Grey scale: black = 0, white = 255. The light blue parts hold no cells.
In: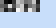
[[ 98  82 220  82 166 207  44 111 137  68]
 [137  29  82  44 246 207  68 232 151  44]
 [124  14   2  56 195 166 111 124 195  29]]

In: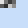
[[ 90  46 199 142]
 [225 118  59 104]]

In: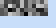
[[131  60 213 131  60 185  73 143  46 199 185 143]
 [ 87 102 199 170 155 102   4 170 102 131  60  60]
 [170  73  87  60  73 185  73 143 118 155  87 185]
 [ 87 118   4  46 155  46 102 118 118  30  30 102]]

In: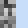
[[152  49 179 179]
 [179 164 138 138]
 [109  79 123 123]
 [123 208 109 208]
 [ 95 164  95 152]
 [109 194  79 194]
 [123  65  65  95]]

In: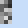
[[159  75 202]
 [100 202 188]
 [143 116 143]
 [159 218  75]
 [188 128  59]
 [100  87  43]]

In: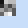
[[103 217 246  89]
 [ 19 203 187 187]
 [162 116 146  89]
 [ 44 132  75 146]]

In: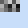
[[ 96 150 205  84 193]
 [150 112  69 138  56]
 [177  96  29 163  17]]

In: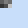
[[ 52  79 195]
 [ 93 125 109]]
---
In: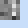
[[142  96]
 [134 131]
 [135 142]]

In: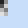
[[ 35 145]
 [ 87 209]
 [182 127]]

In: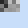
[[ 38  79]
 [125  49]
 [ 87 153]]

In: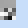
[[163 165]
 [164 164]
 [171  77]]

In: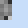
[[150 125]
 [118 147]
 [131 157]]

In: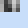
[[159  66]
 [174  56]
 [178  58]]

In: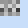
[[150 153]
 [210 154]
 [ 81 172]]

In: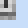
[[208  55]
 [173  51]
 [210 214]]

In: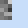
[[113  99]
 [129 131]
 [158 121]]
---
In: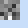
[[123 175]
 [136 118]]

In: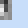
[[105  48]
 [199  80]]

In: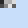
[[ 40 182]
 [ 75 137]]

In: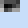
[[125  77]
 [145   5]]

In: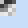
[[196  46]
 [ 60 110]]

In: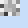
[[241 218]
 [ 84 189]]

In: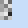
[[148 228]
 [167 125]]

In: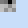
[[124 113]
 [189 184]]

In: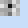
[[181 165]
 [227 185]]
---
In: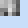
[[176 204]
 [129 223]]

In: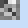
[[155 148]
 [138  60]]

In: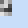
[[218  80]
 [ 66  54]]

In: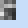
[[178 194]
 [ 81  70]]

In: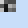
[[ 23 176]
 [ 18 113]]

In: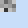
[[171 156]
 [ 53 191]]
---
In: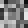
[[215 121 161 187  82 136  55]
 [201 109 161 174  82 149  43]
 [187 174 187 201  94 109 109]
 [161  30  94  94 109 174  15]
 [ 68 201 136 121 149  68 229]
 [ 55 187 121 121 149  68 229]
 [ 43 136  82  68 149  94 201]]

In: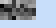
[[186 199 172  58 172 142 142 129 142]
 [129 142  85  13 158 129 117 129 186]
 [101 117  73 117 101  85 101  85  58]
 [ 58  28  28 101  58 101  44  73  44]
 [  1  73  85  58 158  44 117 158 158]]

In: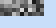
[[173 187 187 110 161 137 110 201  24  67 149]
 [110 149 137 161 161  83  96 149 125  55  55]
 [ 96  55  67 187 137  24 137  55  83  96  67]
 [ 67  83  96  67  96 216  40 216 149  40 125]]

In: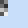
[[196 155]
 [111  49]
 [ 87 239]
 [ 74 141]]

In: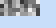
[[199 139  79 155 186  53  93 123 123 240]
 [139 170 123 108 108 170 123 240 170  67]
 [ 93 186 123 139 226 155 155 186 212  67]
 [ 53 186  93 155 199 139  79 155 108 108]]

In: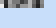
[[236  34 152 136  77 152 152 182  92  34 121]
 [166  46 166 121 121  62  92 182 108  46 136]]

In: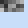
[[192  87 138 101 126 138]
 [114  46 151 164  71  87]
 [ 46  71 101 114 151 176]]

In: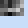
[[120 120 175 163 202 120]
 [ 92  52  10  65 105 134]
 [ 65  79  36  92 134 188]
 [ 52  92  36  79 105 163]]

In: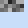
[[160  94 145 120  94  52]
 [132 160  36  82 173 173]
 [107 120 185  82 107 145]]
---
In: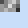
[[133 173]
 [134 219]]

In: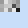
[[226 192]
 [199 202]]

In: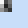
[[ 73 119]
 [ 32  96]]

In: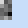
[[ 83 117]
 [117  79]]

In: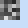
[[ 62  75]
 [ 97 156]]

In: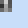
[[206  81]
 [164  86]]

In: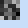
[[105  98]
 [147  41]]

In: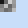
[[105 207]
 [190 103]]
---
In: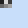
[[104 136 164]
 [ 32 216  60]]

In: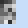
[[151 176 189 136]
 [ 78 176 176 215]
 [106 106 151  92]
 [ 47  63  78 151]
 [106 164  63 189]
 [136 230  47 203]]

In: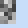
[[146 133 200 200]
 [ 77 117 188  64]
 [104 213 174  89]
 [213  64 117 174]
 [133 133  89  64]
 [158 158  77 174]]

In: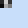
[[ 10 168 123]
 [ 41 206  53]]

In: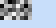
[[ 27 232 217  66 203  81  39 190]
 [ 14 190 190 119 244 119   2 133]
 [162 106 176 244 147 203 106 162]
 [119 133  51  81 147  66 147 106]
 [217 133   2  39 119 217  93 203]]

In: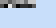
[[ 76   6 230 105   6  48  48  33  90]
 [144 144  90 131 158 174 117 201 201]]

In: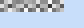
[[117 169 237 197 156 105 249 105 130 237 105 156 249 117 156 197]
 [117 197 224 143 130 143 181 169 156 224 143 143 249 117 130 224]
 [224 169  80 143 197 209 105 209 181  92 181 181  53 224 181  92]]

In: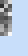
[[113 153 248]
 [ 99 137 234]
 [ 99 137 218]
 [177 125 177]
 [165  86 165]
 [ 99 113 137]
 [206  74 125]
 [ 86  74 113]
 [ 44 193  86]]
